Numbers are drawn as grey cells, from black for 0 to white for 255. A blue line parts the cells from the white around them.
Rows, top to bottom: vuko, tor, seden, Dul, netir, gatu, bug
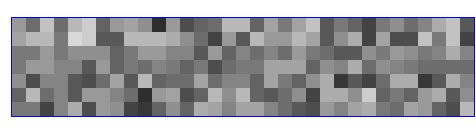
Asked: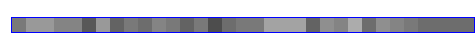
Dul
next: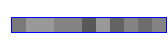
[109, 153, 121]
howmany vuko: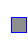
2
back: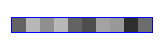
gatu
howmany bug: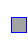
5
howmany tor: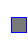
2

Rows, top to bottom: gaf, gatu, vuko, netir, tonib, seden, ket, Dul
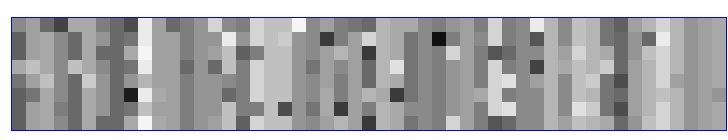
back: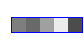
gaf
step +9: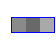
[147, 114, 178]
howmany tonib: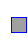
10
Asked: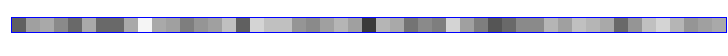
Dul
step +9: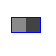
[147, 76]
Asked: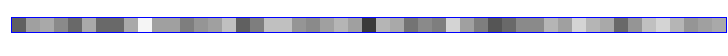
vuko
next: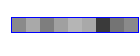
[126, 149, 160]

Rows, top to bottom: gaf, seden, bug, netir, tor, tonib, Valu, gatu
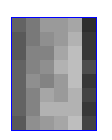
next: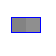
[178, 190, 77]
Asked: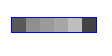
gatu
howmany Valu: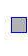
3

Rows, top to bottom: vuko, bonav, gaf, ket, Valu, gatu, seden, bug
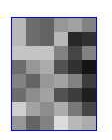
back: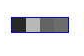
bonav
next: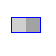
[141, 172, 120]
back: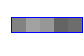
vuko
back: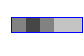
gaf
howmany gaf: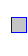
3
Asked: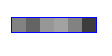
Valu
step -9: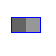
[91, 142]

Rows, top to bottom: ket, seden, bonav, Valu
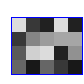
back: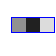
bonav
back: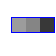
seden
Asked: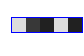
ket
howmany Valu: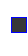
1
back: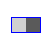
bonav
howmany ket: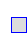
2
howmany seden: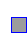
1

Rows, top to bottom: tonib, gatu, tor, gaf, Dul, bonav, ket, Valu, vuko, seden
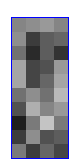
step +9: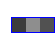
[69, 151, 90]
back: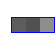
vuko

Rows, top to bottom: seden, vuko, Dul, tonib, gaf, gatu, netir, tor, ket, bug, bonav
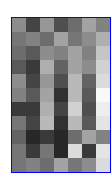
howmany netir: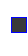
2
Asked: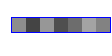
seden
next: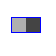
[209, 79, 238]
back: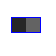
ket
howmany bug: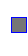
2
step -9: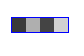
[49, 166, 59, 200]

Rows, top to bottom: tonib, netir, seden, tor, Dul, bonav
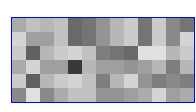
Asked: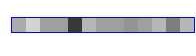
tor
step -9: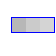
[174, 194, 203]
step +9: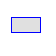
[233, 233]
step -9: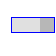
[215, 215, 174]
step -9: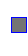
[107]
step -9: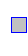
[184]

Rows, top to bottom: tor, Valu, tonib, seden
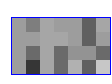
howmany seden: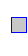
1
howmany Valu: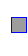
4
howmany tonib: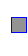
2
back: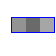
tonib
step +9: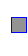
[156]

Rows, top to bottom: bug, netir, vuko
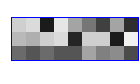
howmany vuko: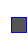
3
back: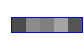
vuko
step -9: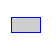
[198, 198]
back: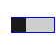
netir
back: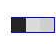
netir

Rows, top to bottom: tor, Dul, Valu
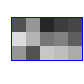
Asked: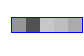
Valu
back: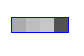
Valu
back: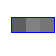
Dul

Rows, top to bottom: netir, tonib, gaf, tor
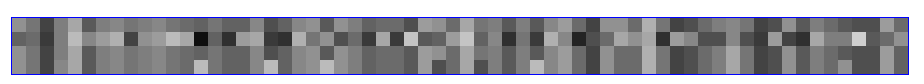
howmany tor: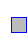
4
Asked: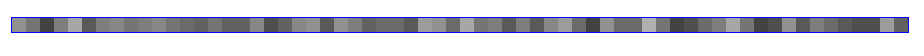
gaf
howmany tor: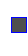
6
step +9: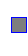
[135]

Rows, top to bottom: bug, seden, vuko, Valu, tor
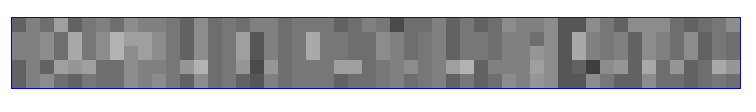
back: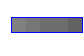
tor
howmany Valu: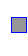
7
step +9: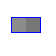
[149, 128]
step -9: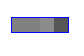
[119, 119, 131, 77]
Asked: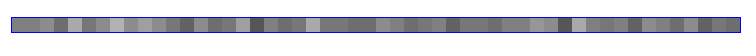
vuko

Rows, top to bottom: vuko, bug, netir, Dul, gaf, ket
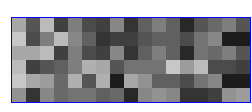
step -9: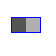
[76, 167]
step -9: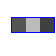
[76, 178, 55]
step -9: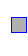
[167]
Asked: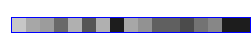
gaf
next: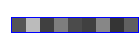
[126, 96, 40]
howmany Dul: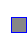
0

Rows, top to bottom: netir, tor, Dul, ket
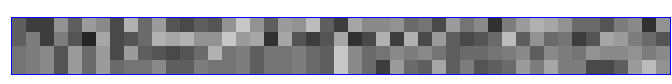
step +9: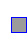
[164]
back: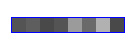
netir
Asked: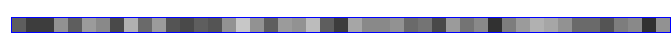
netir
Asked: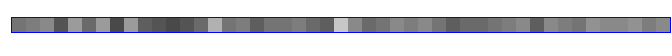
Dul
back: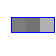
Dul

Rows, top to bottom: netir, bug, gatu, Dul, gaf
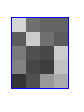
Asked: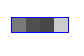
gatu
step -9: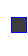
[53]

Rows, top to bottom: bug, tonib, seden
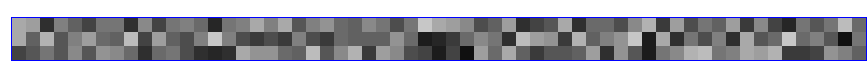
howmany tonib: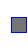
3
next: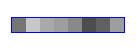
[47, 67, 86]
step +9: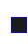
[37]
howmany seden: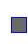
4
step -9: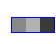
[128, 169, 49]
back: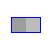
tonib

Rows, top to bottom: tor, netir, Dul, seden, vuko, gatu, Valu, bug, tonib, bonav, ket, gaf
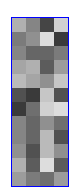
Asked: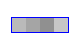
vuko
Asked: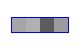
seden
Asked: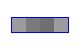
gaf

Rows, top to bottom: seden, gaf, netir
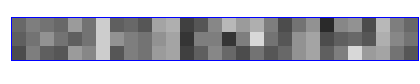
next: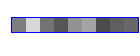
[86, 175, 135]
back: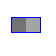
netir
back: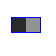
seden

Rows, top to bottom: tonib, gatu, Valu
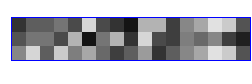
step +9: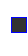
[60]
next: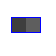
[155, 51, 94]
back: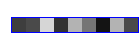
gatu
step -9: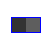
[42, 85]
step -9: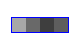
[158, 96, 53, 85]
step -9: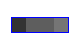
[42, 85, 85, 108]
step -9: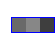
[96, 126, 53]

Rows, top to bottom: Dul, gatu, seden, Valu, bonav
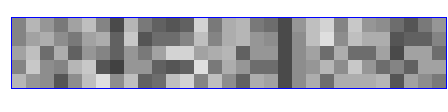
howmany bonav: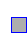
5
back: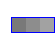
bonav
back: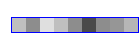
gatu
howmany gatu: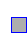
5
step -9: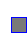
[112]

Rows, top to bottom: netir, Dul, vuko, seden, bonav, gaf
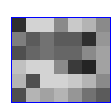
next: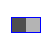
[162, 180, 150]
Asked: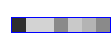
netir
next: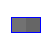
[102, 138, 162]
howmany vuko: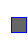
3
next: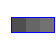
[102, 102, 138]
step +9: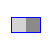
[220, 147]
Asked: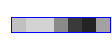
seden

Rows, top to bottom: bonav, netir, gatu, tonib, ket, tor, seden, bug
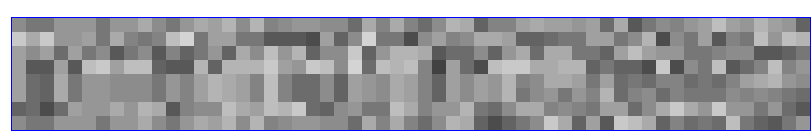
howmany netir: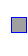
9
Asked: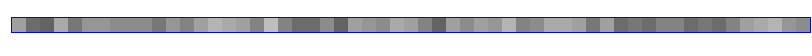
ket
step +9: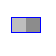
[199, 149]

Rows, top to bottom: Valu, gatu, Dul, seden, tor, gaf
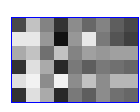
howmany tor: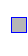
2
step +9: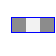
[149, 251, 149]
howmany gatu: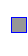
2
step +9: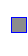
[149]

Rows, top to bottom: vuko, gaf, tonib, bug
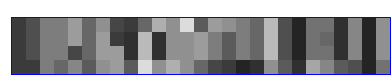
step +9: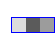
[229, 100, 165]
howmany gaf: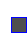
2
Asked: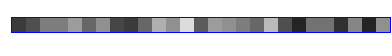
vuko
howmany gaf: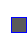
1
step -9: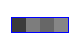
[50, 116, 94, 125]
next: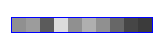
[36, 48, 144]

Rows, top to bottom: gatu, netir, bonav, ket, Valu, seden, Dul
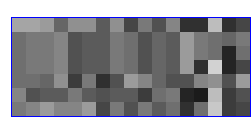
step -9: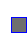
[102]
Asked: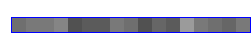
netir
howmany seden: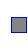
1
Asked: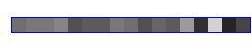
ket

